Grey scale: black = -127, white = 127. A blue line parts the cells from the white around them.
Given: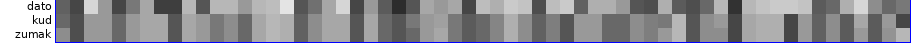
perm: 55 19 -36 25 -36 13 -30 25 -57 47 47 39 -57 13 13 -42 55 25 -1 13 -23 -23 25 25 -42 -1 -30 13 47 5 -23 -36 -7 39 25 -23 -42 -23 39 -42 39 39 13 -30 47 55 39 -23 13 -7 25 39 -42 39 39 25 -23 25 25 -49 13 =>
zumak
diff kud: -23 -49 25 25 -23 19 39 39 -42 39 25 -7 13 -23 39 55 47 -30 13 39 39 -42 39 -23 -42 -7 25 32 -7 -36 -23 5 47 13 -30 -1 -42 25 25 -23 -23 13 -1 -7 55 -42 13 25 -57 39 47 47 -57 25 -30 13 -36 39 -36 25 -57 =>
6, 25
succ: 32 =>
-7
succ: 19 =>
55
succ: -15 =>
39

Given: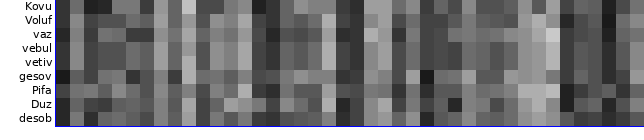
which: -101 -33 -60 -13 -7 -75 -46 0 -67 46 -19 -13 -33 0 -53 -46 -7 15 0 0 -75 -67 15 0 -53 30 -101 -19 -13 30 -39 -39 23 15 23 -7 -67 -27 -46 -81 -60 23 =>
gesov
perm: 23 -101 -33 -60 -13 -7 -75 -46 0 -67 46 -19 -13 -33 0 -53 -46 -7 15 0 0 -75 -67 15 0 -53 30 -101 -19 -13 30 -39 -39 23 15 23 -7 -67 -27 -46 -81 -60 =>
gesov
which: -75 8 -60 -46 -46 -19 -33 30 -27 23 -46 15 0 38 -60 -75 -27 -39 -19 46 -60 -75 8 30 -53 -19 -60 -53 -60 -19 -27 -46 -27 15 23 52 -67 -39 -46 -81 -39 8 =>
vebul

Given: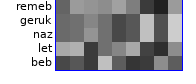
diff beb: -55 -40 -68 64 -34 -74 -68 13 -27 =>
9, -34
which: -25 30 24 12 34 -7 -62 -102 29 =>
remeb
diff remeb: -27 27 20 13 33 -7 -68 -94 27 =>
6, -1
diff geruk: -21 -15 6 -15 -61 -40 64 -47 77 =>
5, -55
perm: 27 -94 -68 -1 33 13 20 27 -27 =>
remeb
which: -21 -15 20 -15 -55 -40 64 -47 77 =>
naz

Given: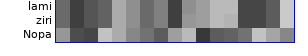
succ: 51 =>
-57
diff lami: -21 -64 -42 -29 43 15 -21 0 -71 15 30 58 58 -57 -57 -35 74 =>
9, -64
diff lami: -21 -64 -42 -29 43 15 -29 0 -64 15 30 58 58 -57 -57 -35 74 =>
7, -21

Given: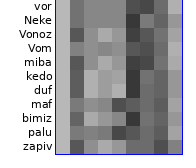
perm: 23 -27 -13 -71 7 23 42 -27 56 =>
bimiz
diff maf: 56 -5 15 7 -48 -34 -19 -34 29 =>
9, 35

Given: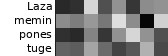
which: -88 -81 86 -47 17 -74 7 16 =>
Laza
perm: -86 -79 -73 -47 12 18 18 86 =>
Laza
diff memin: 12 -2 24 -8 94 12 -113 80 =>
7, -120
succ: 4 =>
-73

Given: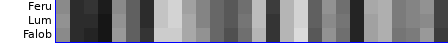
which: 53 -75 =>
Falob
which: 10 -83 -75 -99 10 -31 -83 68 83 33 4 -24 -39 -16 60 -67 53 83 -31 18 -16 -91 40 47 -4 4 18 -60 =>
Feru

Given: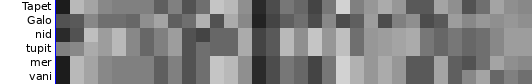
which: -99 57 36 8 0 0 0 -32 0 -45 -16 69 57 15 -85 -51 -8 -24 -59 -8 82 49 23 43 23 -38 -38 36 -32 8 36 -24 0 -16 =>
vani
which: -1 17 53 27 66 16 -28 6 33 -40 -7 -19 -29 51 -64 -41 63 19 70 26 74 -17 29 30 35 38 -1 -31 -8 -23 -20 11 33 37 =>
tupit
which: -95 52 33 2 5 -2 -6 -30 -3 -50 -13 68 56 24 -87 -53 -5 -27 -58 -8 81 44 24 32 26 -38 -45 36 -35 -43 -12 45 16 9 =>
mer
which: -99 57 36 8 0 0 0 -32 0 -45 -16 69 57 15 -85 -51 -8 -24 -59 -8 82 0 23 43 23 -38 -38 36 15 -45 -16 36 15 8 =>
Tapet
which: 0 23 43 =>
Tapet
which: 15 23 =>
Galo
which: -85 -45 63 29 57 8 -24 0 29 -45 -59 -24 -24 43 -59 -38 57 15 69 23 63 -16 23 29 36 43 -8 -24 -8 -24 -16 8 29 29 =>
nid

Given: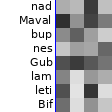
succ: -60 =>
-4
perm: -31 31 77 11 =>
bup
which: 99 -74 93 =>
leti
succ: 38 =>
-24
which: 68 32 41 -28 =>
nes

